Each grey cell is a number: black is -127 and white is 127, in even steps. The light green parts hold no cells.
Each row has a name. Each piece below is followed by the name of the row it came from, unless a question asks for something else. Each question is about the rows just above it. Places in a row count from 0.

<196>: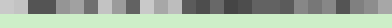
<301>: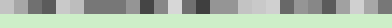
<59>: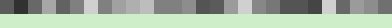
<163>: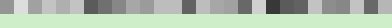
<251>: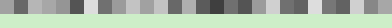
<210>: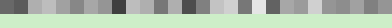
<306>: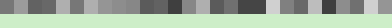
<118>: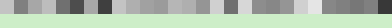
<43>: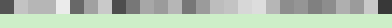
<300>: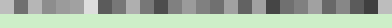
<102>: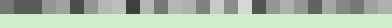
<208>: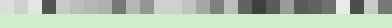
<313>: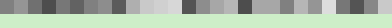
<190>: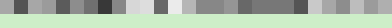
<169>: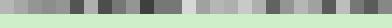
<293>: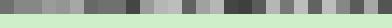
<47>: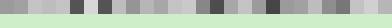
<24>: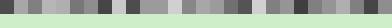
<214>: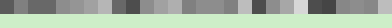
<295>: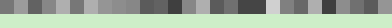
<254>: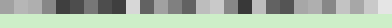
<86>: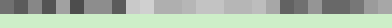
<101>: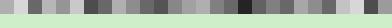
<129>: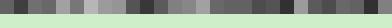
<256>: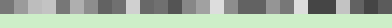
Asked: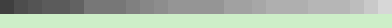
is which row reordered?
<102>
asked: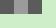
<208>
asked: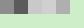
<86>

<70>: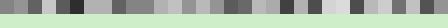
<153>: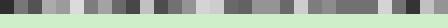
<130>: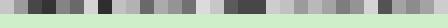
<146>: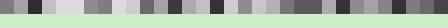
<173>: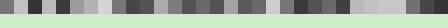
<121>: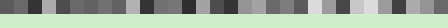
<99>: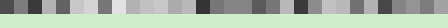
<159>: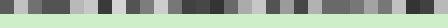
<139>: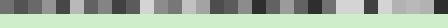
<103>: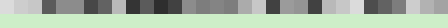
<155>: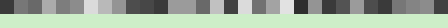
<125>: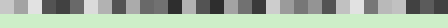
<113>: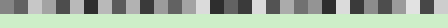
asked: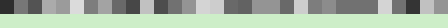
<153>
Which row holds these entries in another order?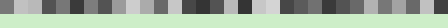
<173>

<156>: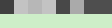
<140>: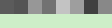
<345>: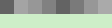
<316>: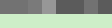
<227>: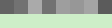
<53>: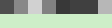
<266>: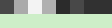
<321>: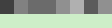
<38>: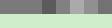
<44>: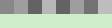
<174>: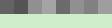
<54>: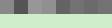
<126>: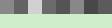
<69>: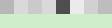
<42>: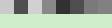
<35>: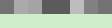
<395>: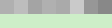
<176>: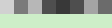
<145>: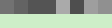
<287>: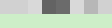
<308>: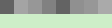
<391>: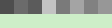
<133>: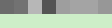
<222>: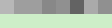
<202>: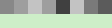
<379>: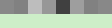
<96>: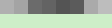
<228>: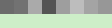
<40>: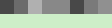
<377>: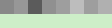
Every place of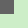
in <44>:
2 4
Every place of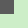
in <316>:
4 5 7
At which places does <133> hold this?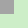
5 6
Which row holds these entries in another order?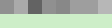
<222>

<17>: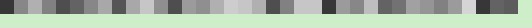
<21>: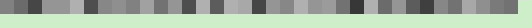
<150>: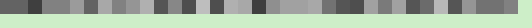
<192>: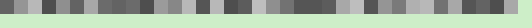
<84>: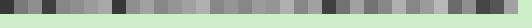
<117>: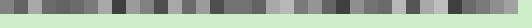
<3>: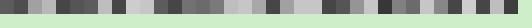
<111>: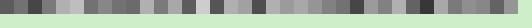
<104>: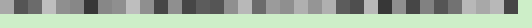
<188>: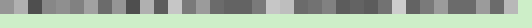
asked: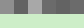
<192>
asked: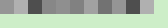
<21>

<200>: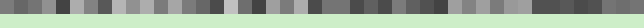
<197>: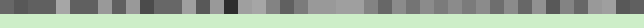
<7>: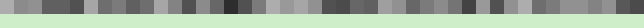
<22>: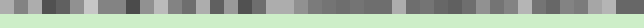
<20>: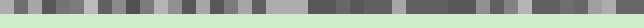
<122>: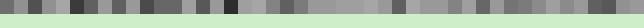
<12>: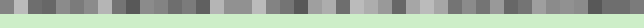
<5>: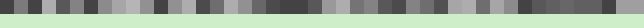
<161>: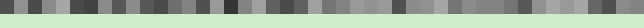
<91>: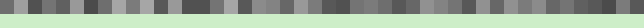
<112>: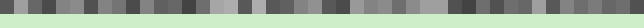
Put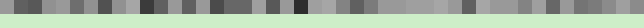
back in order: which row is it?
<122>
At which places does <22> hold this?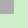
0 2 14 19 20 28
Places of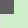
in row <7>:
3 4 9 26
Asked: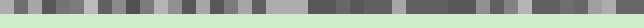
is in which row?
<20>

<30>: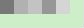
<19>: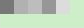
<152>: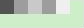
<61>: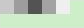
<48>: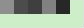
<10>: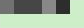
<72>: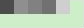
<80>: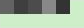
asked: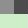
<48>
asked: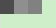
<72>
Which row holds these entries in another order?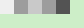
<152>

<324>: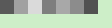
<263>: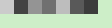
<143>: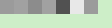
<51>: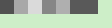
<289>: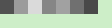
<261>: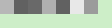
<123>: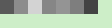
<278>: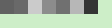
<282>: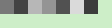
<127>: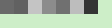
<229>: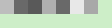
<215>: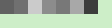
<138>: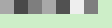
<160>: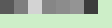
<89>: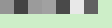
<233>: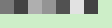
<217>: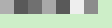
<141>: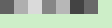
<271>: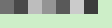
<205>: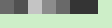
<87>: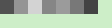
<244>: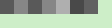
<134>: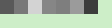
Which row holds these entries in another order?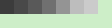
<271>
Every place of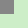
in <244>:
1 3
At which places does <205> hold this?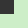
5 6
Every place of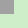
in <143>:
1 3

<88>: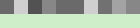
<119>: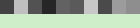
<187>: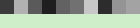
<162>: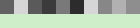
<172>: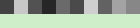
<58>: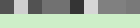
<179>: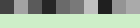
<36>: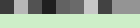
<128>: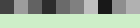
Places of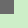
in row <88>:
0 4 5
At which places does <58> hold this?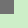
3 4

